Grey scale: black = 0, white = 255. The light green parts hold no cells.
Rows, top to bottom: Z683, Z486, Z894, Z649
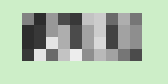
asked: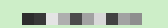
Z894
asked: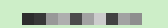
Z486
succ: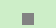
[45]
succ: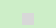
[66]

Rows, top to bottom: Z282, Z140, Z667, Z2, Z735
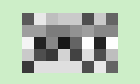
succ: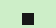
[100]
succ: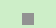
[158]
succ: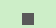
[232]
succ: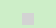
[66]

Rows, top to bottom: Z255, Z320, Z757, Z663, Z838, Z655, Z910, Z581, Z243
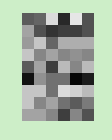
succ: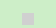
[186]
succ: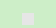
[81]
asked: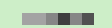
Z243
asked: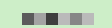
Z838
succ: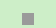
[197]
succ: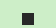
[230]

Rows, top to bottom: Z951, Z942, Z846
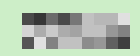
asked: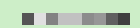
Z846
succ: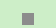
[151]
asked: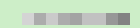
Z942
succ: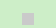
[172]
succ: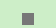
[193]

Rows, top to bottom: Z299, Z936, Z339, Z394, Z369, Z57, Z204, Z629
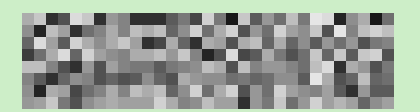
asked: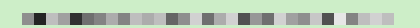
Z936
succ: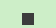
[111]
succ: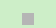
[160]

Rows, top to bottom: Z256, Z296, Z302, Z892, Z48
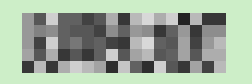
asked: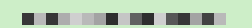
Z48
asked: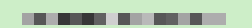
Z892
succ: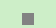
[141]
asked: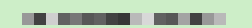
Z302
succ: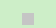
[97]
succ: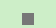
[87]

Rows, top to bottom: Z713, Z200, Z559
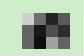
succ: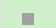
[99]
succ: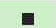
[90]
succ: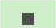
[45]
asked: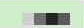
Z713
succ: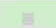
[110]
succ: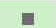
[36]
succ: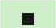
[79]

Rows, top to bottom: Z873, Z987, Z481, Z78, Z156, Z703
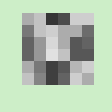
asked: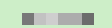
Z987
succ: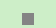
[63]
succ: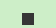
[75]
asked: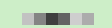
Z703
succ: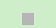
[206]

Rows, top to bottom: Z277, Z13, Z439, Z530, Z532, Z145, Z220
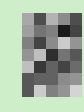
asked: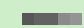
Z145
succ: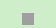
[116]
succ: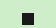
[68]

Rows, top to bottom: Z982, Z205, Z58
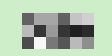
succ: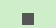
[186]
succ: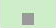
[53]
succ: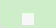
[120]
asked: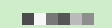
Z58

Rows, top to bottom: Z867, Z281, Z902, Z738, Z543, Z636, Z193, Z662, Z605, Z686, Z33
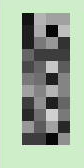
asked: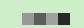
Z686
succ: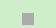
[8]
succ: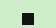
[180]

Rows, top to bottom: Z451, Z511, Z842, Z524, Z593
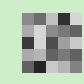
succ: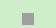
[201]
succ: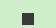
[213]
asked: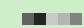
Z593
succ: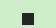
[201]
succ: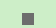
[192]
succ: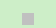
[49]

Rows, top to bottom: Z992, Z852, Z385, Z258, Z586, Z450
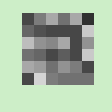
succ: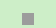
[113]
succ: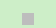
[146]
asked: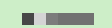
Z450
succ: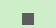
[71]
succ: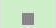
[168]
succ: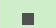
[71]

